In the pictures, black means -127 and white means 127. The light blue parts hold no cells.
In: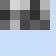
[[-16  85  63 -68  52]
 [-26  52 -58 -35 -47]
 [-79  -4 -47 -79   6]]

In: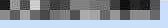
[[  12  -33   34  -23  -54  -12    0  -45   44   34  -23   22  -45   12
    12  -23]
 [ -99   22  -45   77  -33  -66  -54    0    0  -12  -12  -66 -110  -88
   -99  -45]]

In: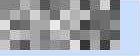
[[ 93 -29 -17  38  38 105  26  60 -62 -29 -17  17]
 [ 70  -5 -40  38   5  17   5  93 -74  38 -62  60]
 [ 26  70  50  38  -5  50  60  -5   5  26 -29 -40]
 [ 17  50  17  81  26 -17  81  50  70 -17 -17 -29]
 [  5   5  50  26 -40  -5   5  60 -51  -5  81 -51]]

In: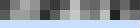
[[-37  28  28   6 -81 -37  40  70  18  -3  60 -93   6 -15]
 [-59  -3  40  18 -49 -70 -37  60 -15 -25  18 -59 -25 -70]]

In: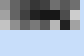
[[  67   15  -27   -6  -39   55  -94   34]
 [  34  -27  -63  -94 -104 -104  -51   77]
 [  15  -27  -51  -73  -63  -16  -39  -16]]

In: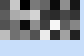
[[  61  -14    6  -45  107  -84   34  -94]
 [ -34   43   52   83  -75  -84  -56  -75]
 [ -45  -14 -116   15  -66  119  -34    6]
 [ -56   72 -127   -5  -25 -116   15 -105]]

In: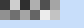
[[ 17 -15  37 -26 108  67]
 [-71  78 -80  47 -47  37]]

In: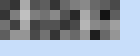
[[ -13  -63   42  -63  -45  -45  -75  -54   53    9   -1   31]
 [ -33   21   21  -54  -13  -75   -1  -22   21  -97  -22   21]
 [ -54  -75   42  -45  -33  -75  -22   -1    9  -22  -33  -54]
 [ -75   -1   64   -1  -13    9  -45  -87   42  -13 -108  -33]]
